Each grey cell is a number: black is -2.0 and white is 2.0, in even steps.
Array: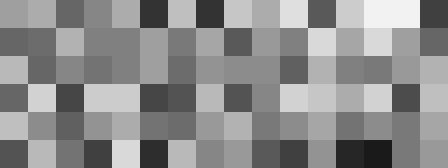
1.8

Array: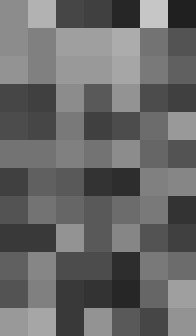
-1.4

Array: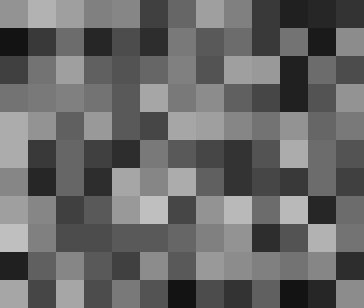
-1.5

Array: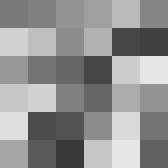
0.5

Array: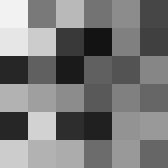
-0.2

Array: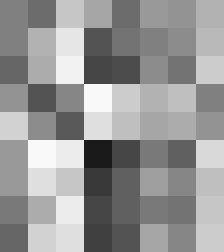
0.4
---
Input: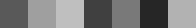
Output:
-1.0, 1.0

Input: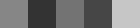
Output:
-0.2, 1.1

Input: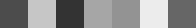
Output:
0.6, 1.7

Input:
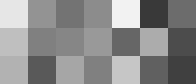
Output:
0.4, 1.8

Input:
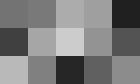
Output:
1.2, 1.2

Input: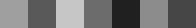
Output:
-0.3, 1.1

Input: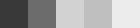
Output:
1.3, 1.7

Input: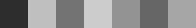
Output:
1.2, 1.2

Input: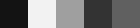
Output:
0.5, 1.8

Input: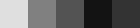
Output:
-0.7, 1.5
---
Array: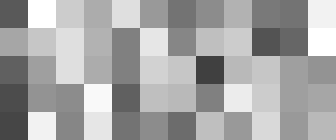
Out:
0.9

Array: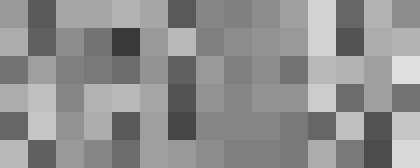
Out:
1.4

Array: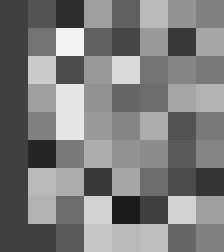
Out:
0.0

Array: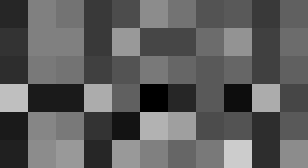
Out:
0.2

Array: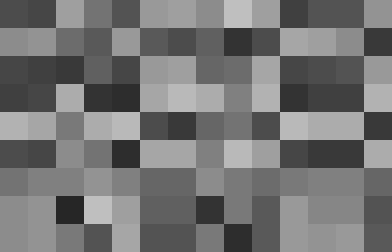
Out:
-0.6

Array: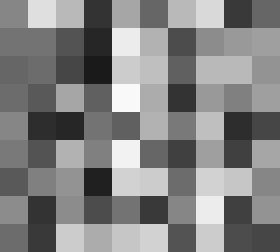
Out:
-0.9

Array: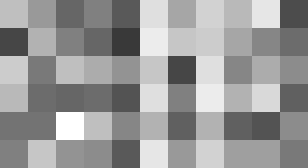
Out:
-0.1
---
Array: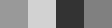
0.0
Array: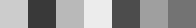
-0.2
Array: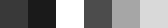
1.4
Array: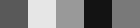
-0.1
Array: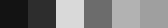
0.5
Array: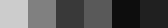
-1.5
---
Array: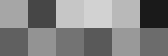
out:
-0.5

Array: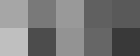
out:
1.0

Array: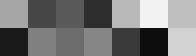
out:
-1.6

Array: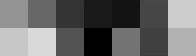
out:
1.1

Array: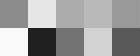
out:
1.9

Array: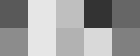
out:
0.2

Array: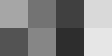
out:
-0.7

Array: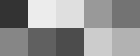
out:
0.1

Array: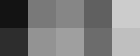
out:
-1.3
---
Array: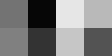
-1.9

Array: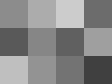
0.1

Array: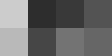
-1.3

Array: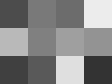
0.0

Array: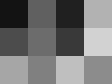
-0.3

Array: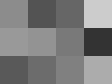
0.3

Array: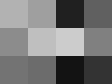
1.0

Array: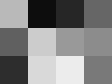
1.2

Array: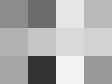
1.1
